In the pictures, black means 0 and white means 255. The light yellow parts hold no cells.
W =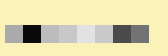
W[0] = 170
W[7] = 115
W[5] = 201
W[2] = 188

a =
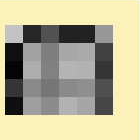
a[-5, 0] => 195
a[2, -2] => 178
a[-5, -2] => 34
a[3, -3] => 138
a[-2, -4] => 118
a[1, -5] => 162
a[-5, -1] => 151
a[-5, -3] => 34
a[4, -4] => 140

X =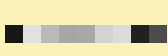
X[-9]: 22
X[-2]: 33
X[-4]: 211
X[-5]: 168

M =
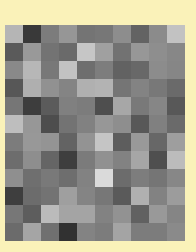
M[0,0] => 181
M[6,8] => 103
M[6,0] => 124
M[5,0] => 190
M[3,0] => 87
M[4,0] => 118
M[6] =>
[124, 152, 148, 99, 147, 197, 93, 153, 103, 158]
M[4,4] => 124
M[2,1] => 183
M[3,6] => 117
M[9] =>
[62, 108, 115, 159, 132, 119, 90, 176, 130, 156]
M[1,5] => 160
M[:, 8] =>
[139, 142, 140, 120, 134, 128, 103, 79, 117, 130, 153, 124]
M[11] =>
[107, 165, 112, 49, 131, 124, 164, 124, 124, 138]
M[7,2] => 101
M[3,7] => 131
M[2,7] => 104
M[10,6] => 146
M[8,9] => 135
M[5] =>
[190, 151, 77, 115, 129, 151, 142, 88, 128, 106]
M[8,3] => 110
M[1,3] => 106
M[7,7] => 166
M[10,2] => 187
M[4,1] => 61
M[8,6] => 108
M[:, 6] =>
[141, 114, 98, 117, 167, 142, 93, 130, 108, 90, 146, 164]
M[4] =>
[118, 61, 91, 128, 124, 78, 167, 121, 134, 88]
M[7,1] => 142

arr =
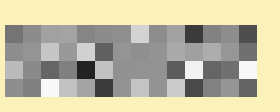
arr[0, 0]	116
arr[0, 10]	59
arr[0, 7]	211
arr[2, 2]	101
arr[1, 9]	170
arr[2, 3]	128
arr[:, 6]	[143, 148, 145, 147]
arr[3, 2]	248
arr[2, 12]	112
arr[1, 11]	173
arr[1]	[142, 148, 198, 153, 209, 97, 148, 143, 147, 170, 160, 173, 150, 112]
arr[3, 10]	73
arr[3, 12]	149
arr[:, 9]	[162, 170, 92, 203]
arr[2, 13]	248
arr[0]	[116, 140, 161, 163, 133, 140, 143, 211, 141, 162, 59, 130, 141, 78]

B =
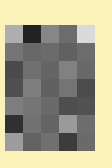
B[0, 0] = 174
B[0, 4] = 218
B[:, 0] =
[174, 116, 75, 80, 126, 48, 156]
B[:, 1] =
[34, 104, 112, 127, 117, 114, 98]
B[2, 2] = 101
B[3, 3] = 116
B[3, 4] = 76
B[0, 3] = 108

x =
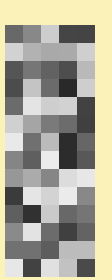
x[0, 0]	104
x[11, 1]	227
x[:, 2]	[205, 169, 98, 107, 206, 122, 187, 235, 134, 211, 202, 108, 93, 224]
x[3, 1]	196
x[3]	[76, 196, 107, 41, 206]
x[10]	[95, 49, 202, 104, 117]
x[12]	[113, 113, 93, 188, 188]
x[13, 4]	74
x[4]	[107, 228, 206, 210, 66]
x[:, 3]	[69, 170, 78, 41, 210, 108, 44, 44, 220, 235, 104, 64, 188, 194]
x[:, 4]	[68, 207, 185, 206, 66, 64, 102, 88, 231, 136, 117, 99, 188, 74]
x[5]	[208, 165, 122, 108, 64]
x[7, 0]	133
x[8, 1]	171
